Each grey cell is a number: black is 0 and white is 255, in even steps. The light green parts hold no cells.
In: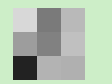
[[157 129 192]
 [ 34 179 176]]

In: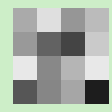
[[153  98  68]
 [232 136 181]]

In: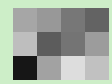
[[190  92 116]
 [ 22 162 221]]

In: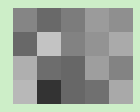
[[104 195 130]
 [175 109 103]]

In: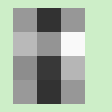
[[185 148 249]
 [141  56 182]]

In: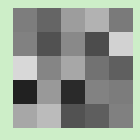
[[129  81 137]
 [216 133 167]]

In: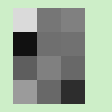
[[ 17 111 113]
 [ 94 128 104]]

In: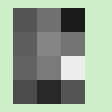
[[ 93 133 116]
 [ 98 122 237]]

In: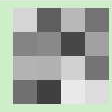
[[132 137  71]
 [179 177 208]]
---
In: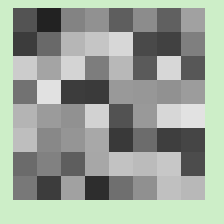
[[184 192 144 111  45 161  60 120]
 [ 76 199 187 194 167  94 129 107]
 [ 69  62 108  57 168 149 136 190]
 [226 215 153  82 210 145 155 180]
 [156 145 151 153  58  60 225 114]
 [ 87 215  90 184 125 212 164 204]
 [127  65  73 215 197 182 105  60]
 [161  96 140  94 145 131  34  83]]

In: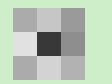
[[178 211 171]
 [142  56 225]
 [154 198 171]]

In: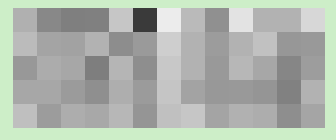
[[165 142 173 177 164 198 192 149 183 168 173 156 191]
 [178 129 149 153 152 163 197 155 174 143 155 167 167]
 [157 134 167 183 153 178 200 142 181 126 167 172 152]
 [153 151 193 178 156 178 206 154 141 178 162 164 187]
 [215 178 178 227 144 186 236  58 198 128 127 136 176]]

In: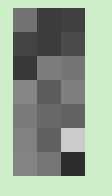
[[ 45 118 131]
 [203  97 129]
 [ 99 104 122]
 [127  92 134]
 [117 125  57]
 [ 75  60  68]
 [ 65  61 115]]

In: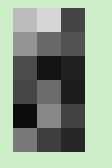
[[ 39  62 121]
 [ 67 135  13]
 [ 28 108  70]
 [ 33  20  76]
 [ 82 105 148]
 [ 69 213 188]]

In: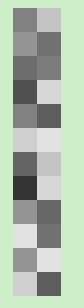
[[ 93 207]
 [226 148]
 [113 226]
 [103 148]
 [215  51]
 [195  99]
 [226 207]
 [ 93 129]
 [215  80]
 [124 109]
 [113 148]
 [195 129]]

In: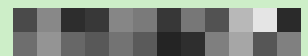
[[128  86 166 127  46  36  90 115  88 103 148 110]
 [ 42 229 184  82 119  55 122 134  56  45 136  74]]
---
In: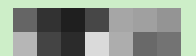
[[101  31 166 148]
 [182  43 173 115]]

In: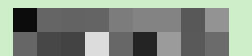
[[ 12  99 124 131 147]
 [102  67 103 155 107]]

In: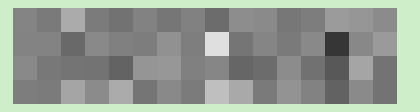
[[132 171 114 118 108 138 125 150]
 [131 105 128 145 223 133 137 136]
 [137 116  99 151 134 108 113 165]
 [125 165 171 137 191 122 130 138]]

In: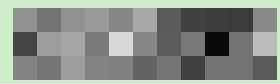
[[144 144 134  90  61 137]
 [ 68 166 216  92  10 187]
 [131 158 128 117 115  90]]

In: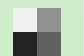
[[241]
 [ 34]]

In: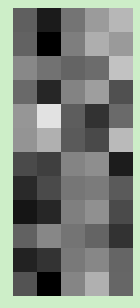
[[ 95 116 183]
 [ 98 126 154]
 [136 100 194]
 [105 131  80]
 [150  93 106]
 [148  90 186]
 [ 74 132  28]
 [ 41 118  90]
 [ 21 127  74]
 [ 97 116  50]
 [ 34 121 101]
 [ 83 133 102]]

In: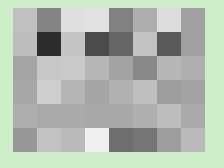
[[192 223 129 221]
 [189 197 101  90]
 [164 202 163 183]
 [167 181 177 157]
 [174 170 169 189]
 [151 186 110 157]]
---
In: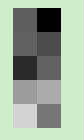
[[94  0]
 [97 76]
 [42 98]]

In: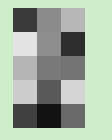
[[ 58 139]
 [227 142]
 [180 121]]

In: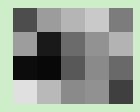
[[ 77 156]
 [157  25]
 [ 12   8]]

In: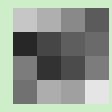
[[198 175]
 [ 39  70]
 [124  50]]

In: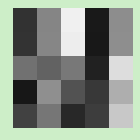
[[ 50 133]
 [ 51 134]
 [113  98]]

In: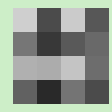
[[207  75]
 [118  56]
 [176 172]]

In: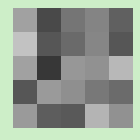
[[161  73]
 [194  86]
 [161  55]]
